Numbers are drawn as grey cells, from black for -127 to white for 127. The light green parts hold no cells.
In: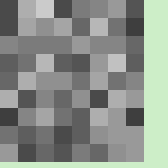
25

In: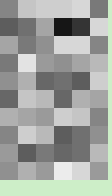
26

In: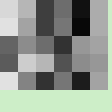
35

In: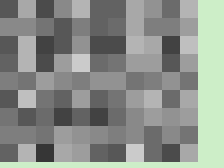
40

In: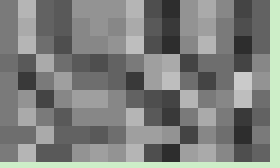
-29

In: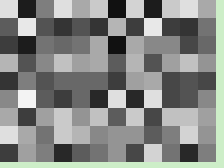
-1
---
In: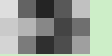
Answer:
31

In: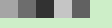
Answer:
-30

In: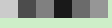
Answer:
22

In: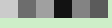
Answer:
-36

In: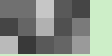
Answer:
26

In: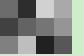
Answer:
-40
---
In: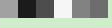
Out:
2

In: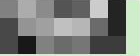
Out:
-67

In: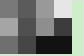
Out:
-109

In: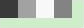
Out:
120

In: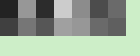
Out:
-21

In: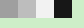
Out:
114
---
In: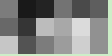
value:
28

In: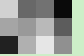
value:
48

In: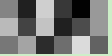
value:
-17

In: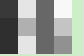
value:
101

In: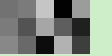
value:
-115

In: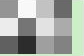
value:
-83

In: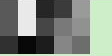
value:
-99

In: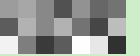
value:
126

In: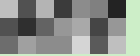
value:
85
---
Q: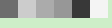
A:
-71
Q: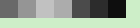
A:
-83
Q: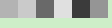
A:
-68
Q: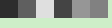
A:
22
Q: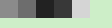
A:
-71
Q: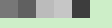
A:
70
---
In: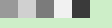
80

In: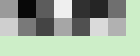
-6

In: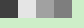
101

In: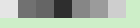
-14

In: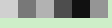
-7

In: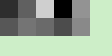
-11

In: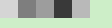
-1

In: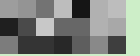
-75

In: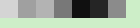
32

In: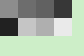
69
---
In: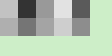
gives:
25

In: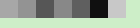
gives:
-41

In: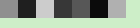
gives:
76

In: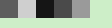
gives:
-106

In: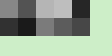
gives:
53

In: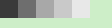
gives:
40

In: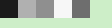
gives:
15

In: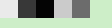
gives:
-123

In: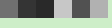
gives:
-86

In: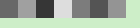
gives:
-73
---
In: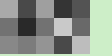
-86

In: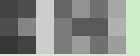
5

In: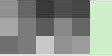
-4

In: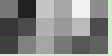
-51

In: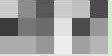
-9

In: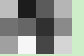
-25

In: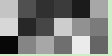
-88

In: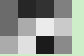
43
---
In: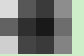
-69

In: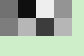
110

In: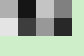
68

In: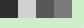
-40

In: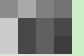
0

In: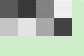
1
